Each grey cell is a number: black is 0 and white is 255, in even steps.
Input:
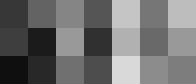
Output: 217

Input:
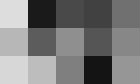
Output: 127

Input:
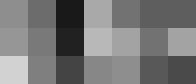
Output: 142

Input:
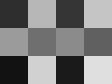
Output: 209

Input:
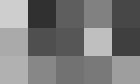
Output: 114

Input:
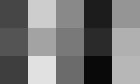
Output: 107

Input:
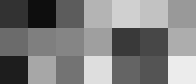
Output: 100

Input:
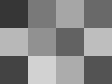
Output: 210

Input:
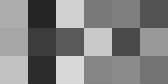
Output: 133

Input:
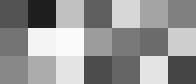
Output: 101
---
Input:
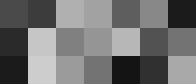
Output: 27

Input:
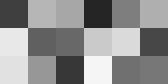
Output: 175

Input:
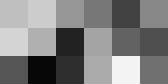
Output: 135

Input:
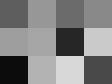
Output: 137

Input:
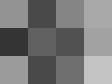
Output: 168

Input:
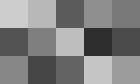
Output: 121

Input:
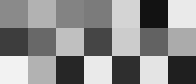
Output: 234
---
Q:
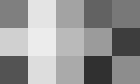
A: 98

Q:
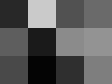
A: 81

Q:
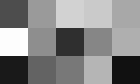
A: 202

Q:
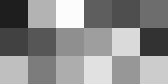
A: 78

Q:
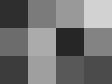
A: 153

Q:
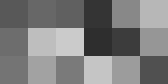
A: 136
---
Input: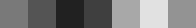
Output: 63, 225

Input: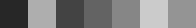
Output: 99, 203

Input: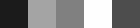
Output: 128, 254

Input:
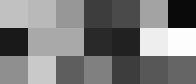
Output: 41, 253

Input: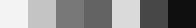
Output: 99, 243

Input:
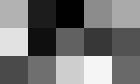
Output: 97, 245
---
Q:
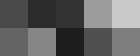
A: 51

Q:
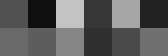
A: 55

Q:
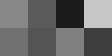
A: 91

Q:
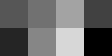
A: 113

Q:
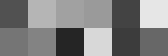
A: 154

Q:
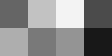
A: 194

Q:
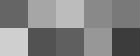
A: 188

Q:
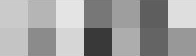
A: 158

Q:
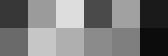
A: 74
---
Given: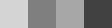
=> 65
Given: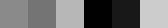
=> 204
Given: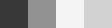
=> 210
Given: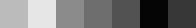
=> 55
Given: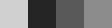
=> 140
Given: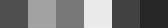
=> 38
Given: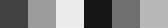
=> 183
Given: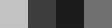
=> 112
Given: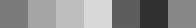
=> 135
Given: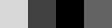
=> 99
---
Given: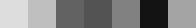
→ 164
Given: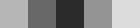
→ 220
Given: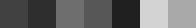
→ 169
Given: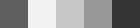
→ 52
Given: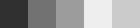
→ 203
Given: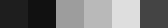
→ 68
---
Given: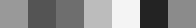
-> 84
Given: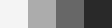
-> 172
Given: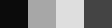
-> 167
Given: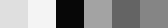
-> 244
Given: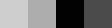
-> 173
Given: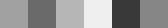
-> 106
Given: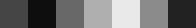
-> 14
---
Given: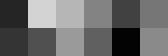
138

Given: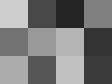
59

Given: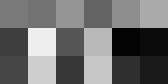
26

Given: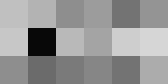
172

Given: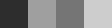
205

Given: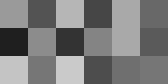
118
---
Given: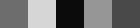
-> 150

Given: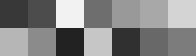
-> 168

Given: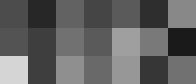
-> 46

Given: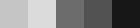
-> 82

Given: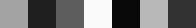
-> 184

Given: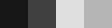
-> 223

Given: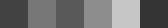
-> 198
